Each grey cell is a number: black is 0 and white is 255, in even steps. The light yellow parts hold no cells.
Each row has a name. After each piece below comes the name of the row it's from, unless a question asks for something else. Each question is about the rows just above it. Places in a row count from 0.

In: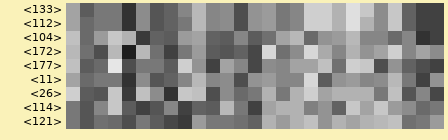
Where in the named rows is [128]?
<114>, 17
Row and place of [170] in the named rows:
<172>, 18

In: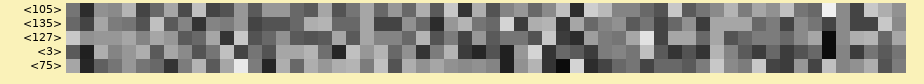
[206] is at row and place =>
<105>, 37
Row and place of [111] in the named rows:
<3>, 18
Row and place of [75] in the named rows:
<105>, 8
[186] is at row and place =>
<105>, 38
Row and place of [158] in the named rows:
<127>, 37
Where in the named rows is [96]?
<75>, 2

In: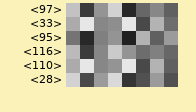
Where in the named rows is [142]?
<33>, 3
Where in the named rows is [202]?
<116>, 3

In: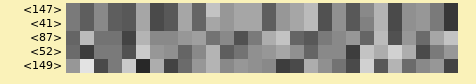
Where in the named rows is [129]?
<41>, 21
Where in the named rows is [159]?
<87>, 9

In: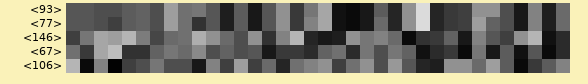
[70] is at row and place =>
<146>, 6
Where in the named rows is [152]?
<106>, 23
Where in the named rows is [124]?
<146>, 5
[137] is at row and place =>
<67>, 9

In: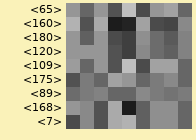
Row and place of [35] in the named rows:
<160>, 4
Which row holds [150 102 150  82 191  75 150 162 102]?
<65>
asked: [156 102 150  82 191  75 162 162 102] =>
<109>
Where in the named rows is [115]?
<89>, 7
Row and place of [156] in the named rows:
<109>, 0
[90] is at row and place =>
<180>, 7

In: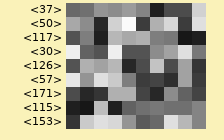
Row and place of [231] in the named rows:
<57>, 0
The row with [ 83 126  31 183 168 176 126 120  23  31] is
<117>
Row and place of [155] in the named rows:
<37>, 4
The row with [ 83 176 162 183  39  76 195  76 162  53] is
<126>
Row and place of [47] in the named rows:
<57>, 7
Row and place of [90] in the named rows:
<153>, 5

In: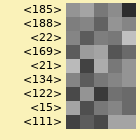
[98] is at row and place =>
<188>, 2
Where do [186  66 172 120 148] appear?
<21>
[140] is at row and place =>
<185>, 3
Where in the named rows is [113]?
<122>, 3
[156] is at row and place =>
<169>, 1
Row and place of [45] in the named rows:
<185>, 4

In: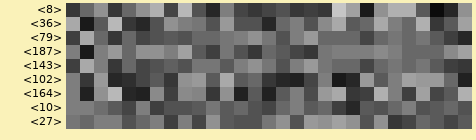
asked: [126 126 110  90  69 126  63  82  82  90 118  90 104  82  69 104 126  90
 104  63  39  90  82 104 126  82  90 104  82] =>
<10>
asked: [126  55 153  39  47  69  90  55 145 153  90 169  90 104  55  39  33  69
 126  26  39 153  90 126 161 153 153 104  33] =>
<102>
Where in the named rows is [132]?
<164>, 9
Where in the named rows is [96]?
<143>, 7
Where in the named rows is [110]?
<10>, 2
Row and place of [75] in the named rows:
<164>, 17
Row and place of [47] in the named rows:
<102>, 4

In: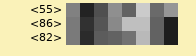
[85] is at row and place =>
<86>, 2
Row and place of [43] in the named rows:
<82>, 1
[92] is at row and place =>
<82>, 2
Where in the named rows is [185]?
<82>, 5
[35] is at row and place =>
<55>, 1

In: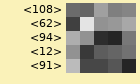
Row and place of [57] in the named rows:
<12>, 1
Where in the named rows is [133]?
<108>, 4
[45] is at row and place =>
<94>, 2
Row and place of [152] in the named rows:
<62>, 3
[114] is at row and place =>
<12>, 4

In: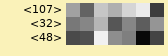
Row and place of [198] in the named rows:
<107>, 2
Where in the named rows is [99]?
<107>, 1
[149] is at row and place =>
<32>, 6
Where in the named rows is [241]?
<48>, 2
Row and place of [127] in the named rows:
<48>, 4
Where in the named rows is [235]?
<107>, 5

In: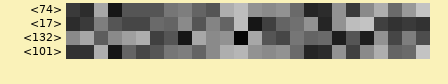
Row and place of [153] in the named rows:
<74>, 24
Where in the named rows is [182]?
<101>, 12
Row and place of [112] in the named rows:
<17>, 16
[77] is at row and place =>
<132>, 25
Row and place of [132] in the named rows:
<17>, 10
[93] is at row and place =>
<132>, 2

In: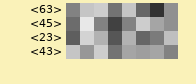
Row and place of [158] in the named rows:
<43>, 5
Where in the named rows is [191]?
<23>, 7
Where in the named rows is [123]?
<23>, 6
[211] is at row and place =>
<23>, 1
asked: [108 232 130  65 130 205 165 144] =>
<45>
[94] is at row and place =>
<23>, 0

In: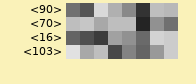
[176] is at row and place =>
<90>, 3
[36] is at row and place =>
<70>, 5
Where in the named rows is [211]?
<16>, 6
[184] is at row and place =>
<90>, 7
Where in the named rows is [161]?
<16>, 3
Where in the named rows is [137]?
<90>, 4
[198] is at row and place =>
<70>, 1

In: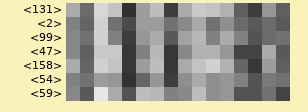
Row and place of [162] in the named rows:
<99>, 8
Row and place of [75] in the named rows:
<2>, 4
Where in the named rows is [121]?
<54>, 14

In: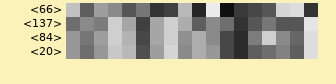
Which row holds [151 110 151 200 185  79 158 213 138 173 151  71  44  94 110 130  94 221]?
<20>
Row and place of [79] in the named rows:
<20>, 5
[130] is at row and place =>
<20>, 15
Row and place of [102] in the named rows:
<84>, 16
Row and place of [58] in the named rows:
<66>, 12
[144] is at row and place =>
<84>, 8
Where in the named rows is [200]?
<20>, 3

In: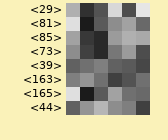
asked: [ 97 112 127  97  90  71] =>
<39>
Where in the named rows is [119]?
<73>, 3
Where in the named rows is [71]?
<39>, 5

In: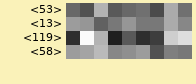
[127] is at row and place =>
<58>, 7
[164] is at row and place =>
<58>, 1
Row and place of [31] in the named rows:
<119>, 3
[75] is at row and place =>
<53>, 6
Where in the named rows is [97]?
<13>, 2

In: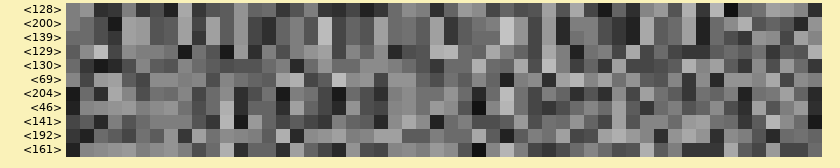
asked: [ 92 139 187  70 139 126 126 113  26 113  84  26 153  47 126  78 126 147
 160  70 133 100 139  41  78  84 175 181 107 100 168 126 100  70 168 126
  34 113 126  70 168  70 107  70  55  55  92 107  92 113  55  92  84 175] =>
<129>
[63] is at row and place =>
<130>, 36
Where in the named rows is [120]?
<204>, 50

